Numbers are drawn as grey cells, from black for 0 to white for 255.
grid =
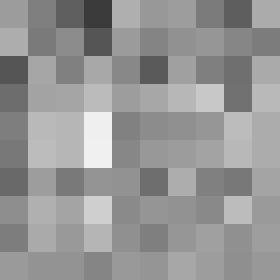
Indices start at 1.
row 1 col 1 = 156
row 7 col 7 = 173
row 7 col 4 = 148
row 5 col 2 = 185
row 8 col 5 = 138
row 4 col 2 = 163
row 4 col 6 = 167
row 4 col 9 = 113
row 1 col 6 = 152
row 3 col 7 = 160
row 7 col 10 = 164
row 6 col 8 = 163
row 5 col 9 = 188
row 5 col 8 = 150
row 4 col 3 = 165
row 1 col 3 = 95
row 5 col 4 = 239
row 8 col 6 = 149
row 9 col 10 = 158
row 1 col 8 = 123
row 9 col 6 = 127
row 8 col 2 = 176
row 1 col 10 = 171
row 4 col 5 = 157
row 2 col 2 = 122
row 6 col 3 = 182
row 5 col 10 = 172
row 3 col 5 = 136

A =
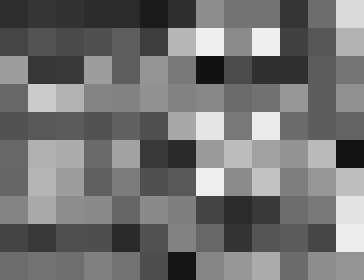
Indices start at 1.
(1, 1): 45
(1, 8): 141
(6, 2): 177
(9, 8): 103
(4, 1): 103
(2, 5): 94
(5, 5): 97
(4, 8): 135
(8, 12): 121
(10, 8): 134
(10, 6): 78
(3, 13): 117
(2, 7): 182
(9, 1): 68
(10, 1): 109
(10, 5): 115
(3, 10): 48
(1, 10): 114
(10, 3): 111
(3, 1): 157
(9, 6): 82
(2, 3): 74
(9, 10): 85
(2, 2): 83
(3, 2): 54
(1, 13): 218
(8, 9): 43
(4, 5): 129
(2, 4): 80
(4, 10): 113
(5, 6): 79
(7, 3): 157
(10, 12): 142

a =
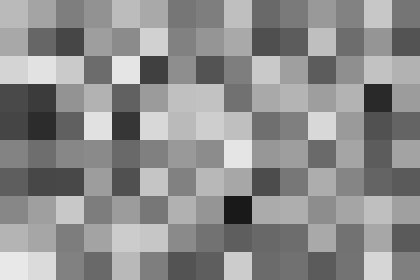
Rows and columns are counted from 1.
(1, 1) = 186
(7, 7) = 129
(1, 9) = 191
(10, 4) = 105
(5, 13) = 154
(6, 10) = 151
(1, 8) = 126
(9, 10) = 104
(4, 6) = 155
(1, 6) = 169
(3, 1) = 212
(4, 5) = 97
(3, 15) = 178
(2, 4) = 158
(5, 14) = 81
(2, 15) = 83
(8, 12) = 141
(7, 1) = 94
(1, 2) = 164
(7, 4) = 157
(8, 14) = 191
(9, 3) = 125
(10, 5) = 185
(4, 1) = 73
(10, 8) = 94
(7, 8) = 184
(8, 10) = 171
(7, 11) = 119
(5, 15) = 100
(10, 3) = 129
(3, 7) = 142
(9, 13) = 114
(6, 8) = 140
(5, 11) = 127
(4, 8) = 194
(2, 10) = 79

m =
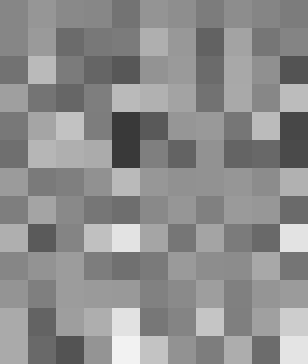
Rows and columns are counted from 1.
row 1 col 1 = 134
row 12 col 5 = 226
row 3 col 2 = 186
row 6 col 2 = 182
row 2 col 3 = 107
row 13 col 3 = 83
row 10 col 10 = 168
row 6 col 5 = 57
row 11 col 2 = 127
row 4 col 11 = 188
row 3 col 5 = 87
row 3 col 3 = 123
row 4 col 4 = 126
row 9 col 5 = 227
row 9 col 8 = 164
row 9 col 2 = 90
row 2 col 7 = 152
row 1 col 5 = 115
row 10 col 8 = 141
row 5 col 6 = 89
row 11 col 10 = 149
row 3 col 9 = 168
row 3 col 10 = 144
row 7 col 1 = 155
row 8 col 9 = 154
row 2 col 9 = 163
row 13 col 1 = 170
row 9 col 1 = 175
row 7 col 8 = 146
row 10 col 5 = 112
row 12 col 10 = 160
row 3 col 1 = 114
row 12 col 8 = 197
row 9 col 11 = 227
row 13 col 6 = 195

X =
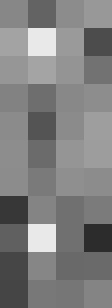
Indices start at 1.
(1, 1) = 135
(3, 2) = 164
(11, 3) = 118
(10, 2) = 134
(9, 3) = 112
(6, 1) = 141
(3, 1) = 150
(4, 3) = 136
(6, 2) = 107
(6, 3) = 149
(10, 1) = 70
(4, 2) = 110
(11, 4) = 132
